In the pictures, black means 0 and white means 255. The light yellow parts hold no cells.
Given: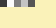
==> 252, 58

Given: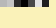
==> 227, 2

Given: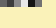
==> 232, 20

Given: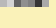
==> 212, 54

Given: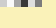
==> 250, 56

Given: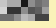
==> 212, 24

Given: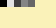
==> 227, 1
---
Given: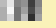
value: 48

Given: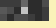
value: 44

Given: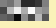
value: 184

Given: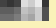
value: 205

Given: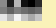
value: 169

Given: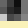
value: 87

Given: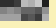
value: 60

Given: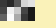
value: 56
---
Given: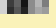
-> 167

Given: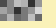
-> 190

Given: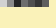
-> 53

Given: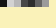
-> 99

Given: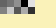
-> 171

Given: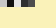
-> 47
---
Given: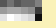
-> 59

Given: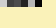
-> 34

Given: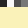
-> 79

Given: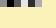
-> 46

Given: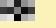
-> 14

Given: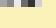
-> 109

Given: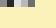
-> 110
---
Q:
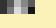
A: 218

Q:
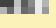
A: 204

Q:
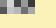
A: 183

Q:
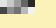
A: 115

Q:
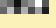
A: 61

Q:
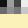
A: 120

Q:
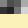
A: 117

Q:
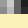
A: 98
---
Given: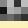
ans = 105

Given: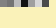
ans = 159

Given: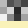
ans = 135

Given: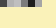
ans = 124

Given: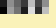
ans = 219

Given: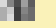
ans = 62

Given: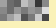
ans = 122
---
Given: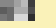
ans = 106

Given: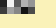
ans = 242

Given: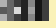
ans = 102

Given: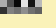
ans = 80

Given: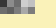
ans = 140

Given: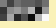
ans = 139
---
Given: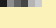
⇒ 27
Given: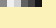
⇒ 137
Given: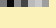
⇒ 126
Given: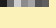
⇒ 28
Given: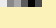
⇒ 236
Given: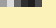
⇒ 159
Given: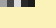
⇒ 162
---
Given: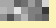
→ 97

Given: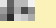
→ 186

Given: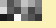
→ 126

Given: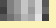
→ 155

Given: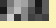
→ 174

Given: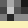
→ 109
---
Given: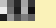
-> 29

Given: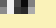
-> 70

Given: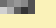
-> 151

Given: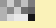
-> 206

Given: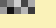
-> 208

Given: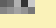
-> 176
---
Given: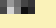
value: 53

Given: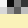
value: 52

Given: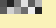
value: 182

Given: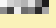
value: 28

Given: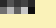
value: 40

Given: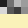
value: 156

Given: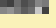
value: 121

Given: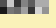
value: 172

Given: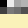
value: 179

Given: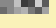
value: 91
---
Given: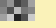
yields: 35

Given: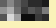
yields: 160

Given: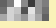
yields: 182

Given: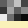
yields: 38

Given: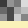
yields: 205

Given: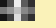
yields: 221

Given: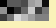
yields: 217
